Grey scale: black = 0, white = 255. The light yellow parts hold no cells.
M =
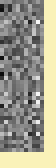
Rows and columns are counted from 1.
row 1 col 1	149
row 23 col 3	151
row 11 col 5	163
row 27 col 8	95
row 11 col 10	83
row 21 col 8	115
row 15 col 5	177
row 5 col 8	137
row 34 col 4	71
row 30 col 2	70
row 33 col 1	129
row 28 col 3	137
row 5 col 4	170
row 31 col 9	180
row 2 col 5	172
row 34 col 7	200
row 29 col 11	133
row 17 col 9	148
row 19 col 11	103
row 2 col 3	50
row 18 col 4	170
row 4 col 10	112
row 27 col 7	113
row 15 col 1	17
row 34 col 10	228
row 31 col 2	207
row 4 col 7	124
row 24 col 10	246
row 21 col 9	81
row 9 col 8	104
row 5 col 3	119
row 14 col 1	166
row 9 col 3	125
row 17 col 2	122
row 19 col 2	144

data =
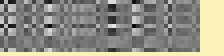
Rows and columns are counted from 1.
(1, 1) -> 32
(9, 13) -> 194
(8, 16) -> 109
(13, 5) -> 117
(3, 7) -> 88
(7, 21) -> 70
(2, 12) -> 171
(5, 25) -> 82
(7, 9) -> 70
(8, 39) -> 86
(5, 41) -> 126
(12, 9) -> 113
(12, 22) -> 122
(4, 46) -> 122
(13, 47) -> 105
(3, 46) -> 110
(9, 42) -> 150
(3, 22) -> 135
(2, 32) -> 99
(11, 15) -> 106
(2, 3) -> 192
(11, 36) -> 100
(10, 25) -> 121
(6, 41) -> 113
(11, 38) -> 136
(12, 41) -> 121
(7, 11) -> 173
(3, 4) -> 182
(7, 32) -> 144
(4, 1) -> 97
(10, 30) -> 142
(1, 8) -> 143
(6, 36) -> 136
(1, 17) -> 89
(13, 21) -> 147
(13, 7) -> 83
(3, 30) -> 94
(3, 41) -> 125
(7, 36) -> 90
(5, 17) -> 144

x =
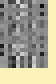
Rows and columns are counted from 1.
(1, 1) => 137
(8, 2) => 146
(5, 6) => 126
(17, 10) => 129
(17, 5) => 193
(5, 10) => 151
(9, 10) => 146
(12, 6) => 185
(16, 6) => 105
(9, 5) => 166
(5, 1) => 104
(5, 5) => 193
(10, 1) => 118
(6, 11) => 99
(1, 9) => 166
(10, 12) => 128
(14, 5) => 107
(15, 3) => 69
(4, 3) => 130
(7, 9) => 190
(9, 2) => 146
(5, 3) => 79
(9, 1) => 98
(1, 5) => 212
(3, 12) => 131
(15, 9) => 199
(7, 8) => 79
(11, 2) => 136
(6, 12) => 128
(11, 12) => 134
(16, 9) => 182
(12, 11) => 87
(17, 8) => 64
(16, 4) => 64
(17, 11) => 107

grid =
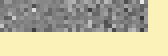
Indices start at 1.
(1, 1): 112
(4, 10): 145
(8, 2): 143
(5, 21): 130
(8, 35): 139
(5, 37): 154
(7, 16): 121
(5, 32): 101
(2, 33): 141
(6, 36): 103
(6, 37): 153
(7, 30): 137
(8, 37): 144
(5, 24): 126
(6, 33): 117
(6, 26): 124
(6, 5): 132
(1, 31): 138
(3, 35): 118
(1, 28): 163
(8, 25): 158
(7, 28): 82
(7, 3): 136
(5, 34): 155
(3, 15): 115
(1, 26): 119
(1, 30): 122
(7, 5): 120
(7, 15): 115
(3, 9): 219
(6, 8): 131
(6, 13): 140
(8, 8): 124
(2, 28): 132
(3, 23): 61
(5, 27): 121
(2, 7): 150

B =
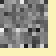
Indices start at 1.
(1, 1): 44
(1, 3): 153
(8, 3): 105
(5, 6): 96
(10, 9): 76
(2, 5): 130
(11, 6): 132
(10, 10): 91
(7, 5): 84
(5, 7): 117
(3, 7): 123
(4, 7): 116
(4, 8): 156
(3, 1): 119
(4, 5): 109
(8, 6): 164
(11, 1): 135
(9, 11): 127
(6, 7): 136
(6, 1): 120
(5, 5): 140
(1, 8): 125
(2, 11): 84
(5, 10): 118
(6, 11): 92
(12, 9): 55
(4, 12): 192
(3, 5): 149
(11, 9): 65
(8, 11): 148
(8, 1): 242
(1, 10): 128
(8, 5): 215
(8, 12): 96
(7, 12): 95
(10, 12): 119
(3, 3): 144

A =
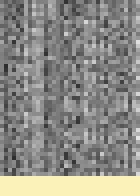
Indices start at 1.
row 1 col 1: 118
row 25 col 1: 125
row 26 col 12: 103
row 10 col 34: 159
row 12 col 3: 119
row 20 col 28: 168
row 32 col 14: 149
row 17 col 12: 81
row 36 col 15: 126
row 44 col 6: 96
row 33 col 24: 150
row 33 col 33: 89
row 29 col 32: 80
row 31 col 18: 110
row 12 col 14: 116
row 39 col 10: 137
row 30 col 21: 107
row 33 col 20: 140
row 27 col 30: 155
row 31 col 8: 122
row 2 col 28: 118
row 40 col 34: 165
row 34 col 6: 129
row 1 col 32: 157
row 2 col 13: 185
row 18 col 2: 52
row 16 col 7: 147
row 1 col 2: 95
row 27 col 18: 152
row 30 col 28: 113
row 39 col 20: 149
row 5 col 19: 111
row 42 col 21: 142
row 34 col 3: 135
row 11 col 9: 156
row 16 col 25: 122
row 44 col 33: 112
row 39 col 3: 115
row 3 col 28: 104
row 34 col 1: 129
